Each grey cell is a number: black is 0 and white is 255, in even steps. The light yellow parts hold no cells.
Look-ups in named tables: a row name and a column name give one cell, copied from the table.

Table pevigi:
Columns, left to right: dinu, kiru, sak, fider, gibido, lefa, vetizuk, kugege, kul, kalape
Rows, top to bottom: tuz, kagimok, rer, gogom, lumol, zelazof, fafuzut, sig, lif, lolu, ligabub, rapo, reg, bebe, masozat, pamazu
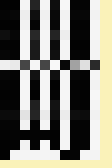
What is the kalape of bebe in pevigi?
245
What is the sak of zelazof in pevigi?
246
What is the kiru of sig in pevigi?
4
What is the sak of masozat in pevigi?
242
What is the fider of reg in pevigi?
4
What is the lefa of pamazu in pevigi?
243
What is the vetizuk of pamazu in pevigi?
2
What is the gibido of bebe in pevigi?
4
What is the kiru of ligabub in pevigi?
4
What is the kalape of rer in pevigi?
245
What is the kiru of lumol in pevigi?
3
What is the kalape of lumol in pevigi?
243
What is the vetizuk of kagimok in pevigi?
242
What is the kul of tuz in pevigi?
4
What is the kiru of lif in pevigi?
3
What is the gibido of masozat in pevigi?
247
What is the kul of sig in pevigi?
4

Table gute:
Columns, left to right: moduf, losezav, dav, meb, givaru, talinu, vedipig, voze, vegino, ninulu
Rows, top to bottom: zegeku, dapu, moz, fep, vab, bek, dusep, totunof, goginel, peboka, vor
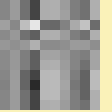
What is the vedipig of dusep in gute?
156
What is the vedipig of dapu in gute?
160
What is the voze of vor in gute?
126
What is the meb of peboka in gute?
68
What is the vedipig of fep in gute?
156
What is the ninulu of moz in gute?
108
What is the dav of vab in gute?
152
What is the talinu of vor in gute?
175
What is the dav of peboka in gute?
113
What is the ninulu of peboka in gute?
175
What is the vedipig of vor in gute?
156
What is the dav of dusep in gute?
126
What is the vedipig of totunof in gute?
160
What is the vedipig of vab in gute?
143
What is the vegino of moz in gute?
194
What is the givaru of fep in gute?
173
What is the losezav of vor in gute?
155
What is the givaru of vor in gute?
173
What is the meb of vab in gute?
176

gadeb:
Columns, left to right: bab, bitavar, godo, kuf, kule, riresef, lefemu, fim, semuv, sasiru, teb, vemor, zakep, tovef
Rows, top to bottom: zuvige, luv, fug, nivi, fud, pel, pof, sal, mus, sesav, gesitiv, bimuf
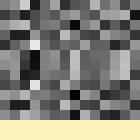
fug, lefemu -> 85
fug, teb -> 50
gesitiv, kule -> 85
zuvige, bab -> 125
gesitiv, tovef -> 48
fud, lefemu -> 108
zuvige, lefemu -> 47
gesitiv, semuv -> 70
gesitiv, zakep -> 123
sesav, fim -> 3
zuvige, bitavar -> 143
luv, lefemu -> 136
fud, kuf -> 232
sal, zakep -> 189
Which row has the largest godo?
zuvige

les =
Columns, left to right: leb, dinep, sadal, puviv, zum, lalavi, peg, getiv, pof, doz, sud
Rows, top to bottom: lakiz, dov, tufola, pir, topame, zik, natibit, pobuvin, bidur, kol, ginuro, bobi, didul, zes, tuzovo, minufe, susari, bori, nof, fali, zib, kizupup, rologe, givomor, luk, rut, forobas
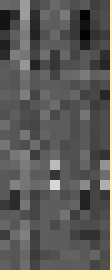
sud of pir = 60
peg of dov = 122
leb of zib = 56
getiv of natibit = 80
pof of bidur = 89
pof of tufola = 18
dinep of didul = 86
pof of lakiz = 89
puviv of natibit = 35
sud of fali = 54
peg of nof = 92
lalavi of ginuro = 108
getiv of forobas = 93
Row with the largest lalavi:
nof

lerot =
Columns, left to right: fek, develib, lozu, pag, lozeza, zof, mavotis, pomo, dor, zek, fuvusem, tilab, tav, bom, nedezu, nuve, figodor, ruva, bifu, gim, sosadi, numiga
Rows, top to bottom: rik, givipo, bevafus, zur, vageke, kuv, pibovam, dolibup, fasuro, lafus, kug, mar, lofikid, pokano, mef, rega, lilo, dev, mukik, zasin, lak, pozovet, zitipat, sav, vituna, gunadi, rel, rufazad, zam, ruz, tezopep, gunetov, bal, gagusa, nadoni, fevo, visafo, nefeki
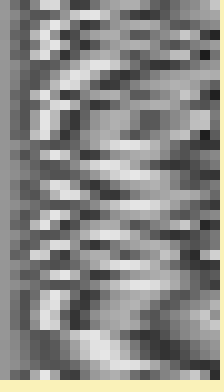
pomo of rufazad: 180
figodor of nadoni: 50
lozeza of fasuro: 122
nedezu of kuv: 107
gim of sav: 75
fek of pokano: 149
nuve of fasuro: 162
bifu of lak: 125
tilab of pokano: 169

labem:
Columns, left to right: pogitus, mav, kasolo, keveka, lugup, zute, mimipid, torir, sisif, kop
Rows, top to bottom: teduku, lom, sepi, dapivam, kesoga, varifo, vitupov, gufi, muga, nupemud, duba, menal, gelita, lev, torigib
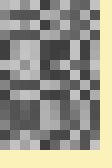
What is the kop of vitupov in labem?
195
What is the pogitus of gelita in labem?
133
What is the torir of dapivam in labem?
100
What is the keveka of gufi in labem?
181
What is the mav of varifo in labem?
161
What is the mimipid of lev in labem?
71

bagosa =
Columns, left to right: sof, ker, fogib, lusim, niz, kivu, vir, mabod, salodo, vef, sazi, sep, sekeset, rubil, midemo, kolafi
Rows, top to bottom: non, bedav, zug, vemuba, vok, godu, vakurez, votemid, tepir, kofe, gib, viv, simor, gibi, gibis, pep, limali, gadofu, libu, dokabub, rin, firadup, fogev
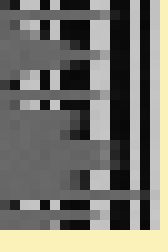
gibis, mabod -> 102
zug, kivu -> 194
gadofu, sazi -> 194
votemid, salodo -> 10
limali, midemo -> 11
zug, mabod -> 8
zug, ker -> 77
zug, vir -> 10
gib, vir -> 12
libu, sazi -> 193
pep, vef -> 107
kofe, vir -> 102
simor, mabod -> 66
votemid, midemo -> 14
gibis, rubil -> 195
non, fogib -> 193
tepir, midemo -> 10
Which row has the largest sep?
dokabub

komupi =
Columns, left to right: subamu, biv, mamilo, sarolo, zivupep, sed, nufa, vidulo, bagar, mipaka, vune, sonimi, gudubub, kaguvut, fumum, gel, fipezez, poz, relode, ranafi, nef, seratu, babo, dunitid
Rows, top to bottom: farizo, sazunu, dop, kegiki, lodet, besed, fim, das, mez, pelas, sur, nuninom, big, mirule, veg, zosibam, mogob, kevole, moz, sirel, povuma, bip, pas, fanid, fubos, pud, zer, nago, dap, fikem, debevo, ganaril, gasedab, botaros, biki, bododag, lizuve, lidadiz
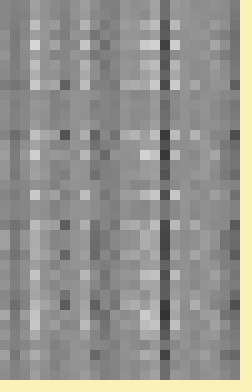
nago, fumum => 187
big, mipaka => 142
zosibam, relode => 142
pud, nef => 149
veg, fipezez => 82
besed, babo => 125

